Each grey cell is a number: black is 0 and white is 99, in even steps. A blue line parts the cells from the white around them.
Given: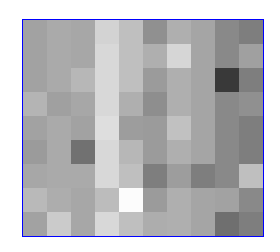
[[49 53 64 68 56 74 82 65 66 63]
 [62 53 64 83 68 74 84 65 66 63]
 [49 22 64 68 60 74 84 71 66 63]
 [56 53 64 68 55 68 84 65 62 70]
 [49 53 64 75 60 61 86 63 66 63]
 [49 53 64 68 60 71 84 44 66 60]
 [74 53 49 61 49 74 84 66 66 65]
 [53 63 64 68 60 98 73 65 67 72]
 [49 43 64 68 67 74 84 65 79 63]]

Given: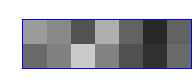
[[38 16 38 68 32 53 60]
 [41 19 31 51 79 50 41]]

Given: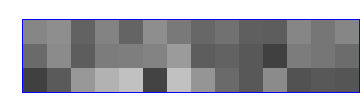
[[52 46 52 36 37 44 40 47 55 39 51 38 55 52]
 [42 46 48 25 34 38 36 60 51 49 48 36 54 41]
 [33 34 32 54 34 41 58 75 26 75 69 59 35 25]]

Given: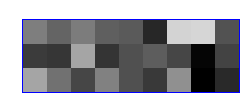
[[32 83 82 15 35 37 48 39 49]
 [26  2 27 36 31 20 64 21 23]
 [16  0 56 22 31 50 27 44 64]]

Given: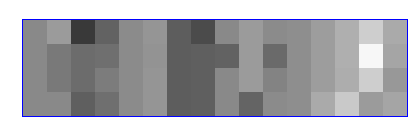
[[66 80 68 61 55 54 60 53 29 36 58 54 38 22 60 53]
 [64 96 68 61 55 41 60 38 37 36 57 54 43 42 47 53]
 [59 80 67 61 55 51 60 53 37 36 58 54 48 42 47 53]
 [64 60 78 66 55 54 39 53 37 36 58 54 43 37 53 53]]

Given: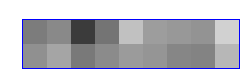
[[81 57 59 61 75 45 23 53 48]
 [71 51 52 58 60 54 47 64 56]]

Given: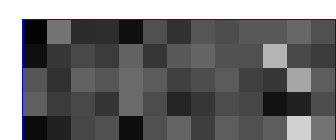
[[31 40 34 34 30 33 19 31  6 18 17 45  1]
 [23 28 70 31 32 39 34 21 38 23 28 21  6]
 [36 64 21 25 35 30 25 35 41 33 38 19 33]
 [30 13  7 27 29 21 14 29 41 20 28 23 37]
 [45 81 36 31 36 24 39 31  5 31 27 13  4]]

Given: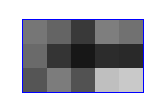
[[44 49 22 39 46]
 [16 17  9 20 41]
 [78 74 32 48 33]]

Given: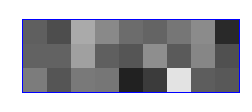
[[16 54 46 39 42 53 66 30 37]
 [31 52 35 55 33 37 62 38 38]
 [34 36 88 23 13 46 47 33 48]]
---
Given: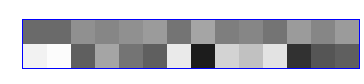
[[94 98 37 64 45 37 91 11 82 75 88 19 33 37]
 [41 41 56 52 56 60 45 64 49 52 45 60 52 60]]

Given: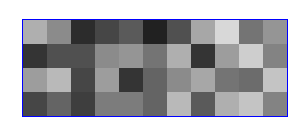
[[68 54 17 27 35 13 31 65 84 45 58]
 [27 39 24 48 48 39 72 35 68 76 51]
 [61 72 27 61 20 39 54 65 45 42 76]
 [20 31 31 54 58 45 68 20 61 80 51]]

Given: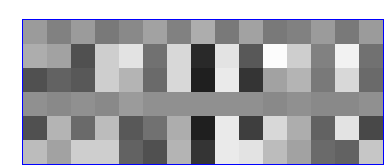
[[67 63 31 80 88 44 84 16 88 34 98 80 50 94 44]
 [31 38 34 80 70 41 84 12 91 20 63 70 47 84 41]
 [31 70 41 73 34 44 67 12 91 24 84 67 38 88 28]
 [56 53 56 53 60 56 56 56 56 56 53 56 53 53 56]
 [60 50 60 47 53 63 50 67 47 63 47 50 60 47 60]
 [73 63 80 80 38 31 70 20 91 88 73 63 41 38 77]]

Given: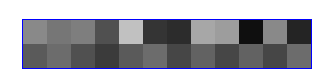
[[35 42 31 23 35 42 27 38 27 38 27 42]
 [53 46 49 31 75 20 17 65 61  6 53 14]]

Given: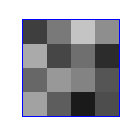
[[63 36 10 30]
 [66 27 43 17]
 [40 59 51 33]
 [24 47 76 55]]

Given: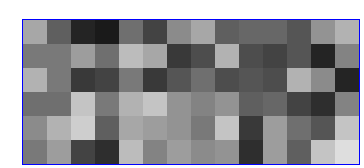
[[65 37 14 10 43 26 54 65 37 40 40 33 57 69]
 [69 47 22 26 47 22 33 43 30 33 30 69 54 14]
 [47 61 26 18 73 51 61 54 57 18 61 37 76 86]
 [47 47 61 43 73 65 22 30 69 30 26 33 14 51]
 [43 43 76 47 69 76 57 51 57 37 40 26 18 51]
 [54 69 80 37 65 61 57 47 76 22 61 43 33 76]]

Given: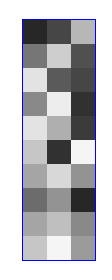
[[42 57 15]
 [53 92 19]
 [88 68 23]
 [88 35 27]
 [46 80 31]
 [64 74 53]
 [64 84 57]
 [77 95 60]
 [15 27 71]
 [77 19 95]]

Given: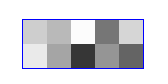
[[91 64 21 58 39]
 [80 72 98 46 83]]
